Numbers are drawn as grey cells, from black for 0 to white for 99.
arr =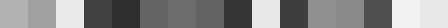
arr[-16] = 69
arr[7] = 38
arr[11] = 56
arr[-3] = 31
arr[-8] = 21
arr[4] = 18

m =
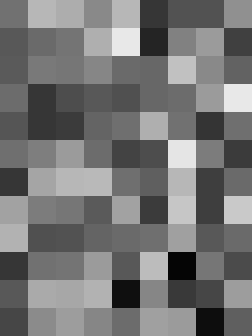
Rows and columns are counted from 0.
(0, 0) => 44
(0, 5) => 21
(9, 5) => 73
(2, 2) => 46
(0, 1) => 71
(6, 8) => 41
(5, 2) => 60
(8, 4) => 41
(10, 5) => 52
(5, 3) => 42
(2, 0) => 35
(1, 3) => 68
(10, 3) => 69
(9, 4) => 34
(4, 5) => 68
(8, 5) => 43
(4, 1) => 21
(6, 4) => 43
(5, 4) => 26
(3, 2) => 30
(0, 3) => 53
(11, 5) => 62
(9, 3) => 60
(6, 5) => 37
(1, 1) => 41
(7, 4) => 63
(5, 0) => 43
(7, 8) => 78
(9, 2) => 45
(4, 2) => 23
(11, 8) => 37

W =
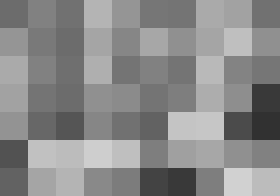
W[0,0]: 42
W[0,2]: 44
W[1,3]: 64
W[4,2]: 33
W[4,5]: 38
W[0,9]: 44
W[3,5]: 45
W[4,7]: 77
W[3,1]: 45
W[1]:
[58, 47, 42, 64, 52, 65, 56, 64, 74, 56]
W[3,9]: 22
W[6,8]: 81
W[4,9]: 19
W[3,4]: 54
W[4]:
[57, 40, 33, 52, 44, 38, 76, 77, 29, 19]
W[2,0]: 66
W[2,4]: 45
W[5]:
[32, 75, 73, 80, 74, 49, 62, 65, 56, 50]
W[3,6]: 49
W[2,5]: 50

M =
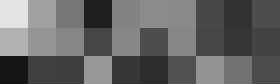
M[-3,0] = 88
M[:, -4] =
[53, 52, 31]
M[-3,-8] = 46
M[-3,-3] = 28
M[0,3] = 12
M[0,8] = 19
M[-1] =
[8, 25, 24, 59, 21, 17, 31, 57, 44, 29]
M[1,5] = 30

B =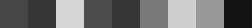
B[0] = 27
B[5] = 47
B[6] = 80
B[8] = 7

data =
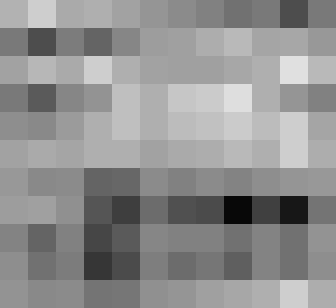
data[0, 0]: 69
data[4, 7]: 75
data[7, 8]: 3
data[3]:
[47, 35, 52, 57, 74, 68, 77, 79, 86, 68, 58, 50]
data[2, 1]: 71
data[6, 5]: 54
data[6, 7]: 54
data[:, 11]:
[47, 59, 72, 50, 64, 67, 59, 45, 57, 55, 67]
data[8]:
[51, 39, 50, 27, 35, 52, 50, 50, 44, 51, 44, 57]
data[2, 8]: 65
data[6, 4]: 40
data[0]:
[69, 80, 66, 68, 63, 58, 54, 50, 44, 47, 30, 47]
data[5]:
[63, 66, 64, 68, 68, 63, 66, 67, 72, 68, 80, 67]
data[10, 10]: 80
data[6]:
[59, 53, 54, 39, 40, 54, 50, 54, 51, 55, 58, 59]
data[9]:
[55, 44, 48, 21, 29, 49, 42, 46, 37, 51, 44, 55]
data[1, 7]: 67
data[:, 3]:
[68, 39, 80, 57, 68, 68, 39, 33, 27, 21, 45]
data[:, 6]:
[54, 62, 62, 77, 73, 66, 50, 31, 50, 42, 58]
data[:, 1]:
[80, 30, 71, 35, 53, 66, 53, 62, 39, 44, 53]
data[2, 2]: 66

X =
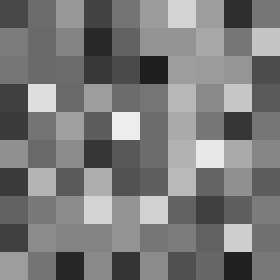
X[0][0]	28
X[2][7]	60
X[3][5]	46
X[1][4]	38
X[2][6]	61
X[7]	[38, 47, 54, 82, 57, 81, 38, 25, 37, 48]
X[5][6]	69
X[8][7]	38
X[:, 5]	[60, 57, 12, 46, 42, 42, 37, 81, 46, 54]
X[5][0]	56
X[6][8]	56
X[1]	[48, 41, 51, 16, 38, 57, 57, 65, 46, 76]
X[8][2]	51
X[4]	[23, 45, 62, 36, 92, 42, 66, 46, 21, 46]
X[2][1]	41
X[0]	[28, 42, 59, 26, 45, 60, 82, 61, 18, 46]
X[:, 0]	[28, 48, 46, 25, 23, 56, 23, 38, 25, 61]
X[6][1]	70
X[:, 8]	[18, 46, 58, 77, 21, 66, 56, 37, 80, 13]
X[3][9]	35
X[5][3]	21
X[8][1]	54
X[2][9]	30

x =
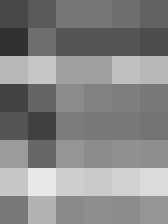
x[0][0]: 28
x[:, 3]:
[46, 33, 62, 50, 47, 54, 78, 55]
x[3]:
[26, 39, 54, 50, 49, 47]
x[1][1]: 43
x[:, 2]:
[46, 33, 62, 54, 48, 58, 80, 53]
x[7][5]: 58
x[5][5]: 55
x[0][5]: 38
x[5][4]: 56
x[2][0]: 71
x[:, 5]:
[38, 30, 71, 47, 45, 55, 85, 58]

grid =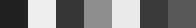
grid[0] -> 13
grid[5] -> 23
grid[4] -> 91
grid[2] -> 21

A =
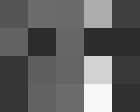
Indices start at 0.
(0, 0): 33
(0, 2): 41
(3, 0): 21
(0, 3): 67

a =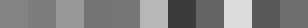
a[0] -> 51
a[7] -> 39
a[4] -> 46
